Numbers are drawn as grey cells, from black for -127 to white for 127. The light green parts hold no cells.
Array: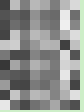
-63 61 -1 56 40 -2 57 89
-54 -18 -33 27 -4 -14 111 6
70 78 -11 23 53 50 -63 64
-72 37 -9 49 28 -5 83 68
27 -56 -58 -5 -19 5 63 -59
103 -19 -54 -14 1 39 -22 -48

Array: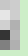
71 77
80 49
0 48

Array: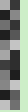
47 -71
-15 -75
1 68
-66 -81
6 68
64 -15

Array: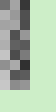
-14 36 -72
35 38 -50
47 -30 -37
16 42 -79
71 12 21

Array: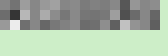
7 -12 29 7 25 33 6 10 -4 1 -2 8 -40 22 7 13
25 108 -16 7 -24 -7 1 10 -19 -16 14 -31 65 19 7 -32

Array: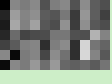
-126 7 -3 9 -46 -1 8 -45 12 -34 -48
-100 39 1 33 -40 -50 17 -67 15 -39 -50
-62 -36 0 5 -81 -1 11 -80 84 -10 -27
-116 8 -4 24 -17 25 -24 -32 -20 -36 -11

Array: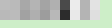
61 58 40 52 36 48 -53 108 52 99

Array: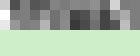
77 -48 -1 -42 -34 3 -4 7 4 15 -22 83 -3 -1
104 23 -1 2 51 -14 11 -70 -53 -15 -58 -43 61 -1
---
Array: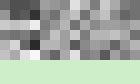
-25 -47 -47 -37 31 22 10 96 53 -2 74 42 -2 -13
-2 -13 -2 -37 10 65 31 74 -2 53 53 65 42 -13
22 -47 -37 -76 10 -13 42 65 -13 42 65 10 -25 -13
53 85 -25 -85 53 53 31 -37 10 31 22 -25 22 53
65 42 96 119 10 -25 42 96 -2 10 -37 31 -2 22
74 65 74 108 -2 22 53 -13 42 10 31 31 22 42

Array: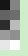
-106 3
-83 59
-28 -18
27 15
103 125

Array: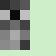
-83 -62 -41
-50 -20 -62
1 41 -8
10 20 -71
53 -116 64

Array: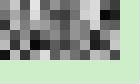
-109 59 -77 28 90 -35 28 -14 -47 59 39 -56
-77 59 -2 39 28 -2 -47 19 -2 80 -25 -35
-14 39 -14 90 -2 -56 -67 -14 80 90 -119 -98
10 71 -47 100 -35 19 -25 -2 71 90 -25 -67
28 -47 10 -77 -14 10 -35 19 -2 -88 10 59
59 -77 48 -119 -88 -35 -67 -25 39 -98 -67 71

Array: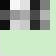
-119 118 97 -98 -1
-110 86 74 -86 10
-42 22 41 -53 51

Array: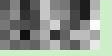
-48 2 -89 -38 70 2 -8 -69 -99 48
-38 24 -111 2 48 -79 -29 60 60 36
-20 13 -79 -57 70 24 13 -57 -99 70
-8 -38 -48 -57 36 81 -20 -57 13 126
2 -29 -20 -29 24 60 -8 -38 36 104
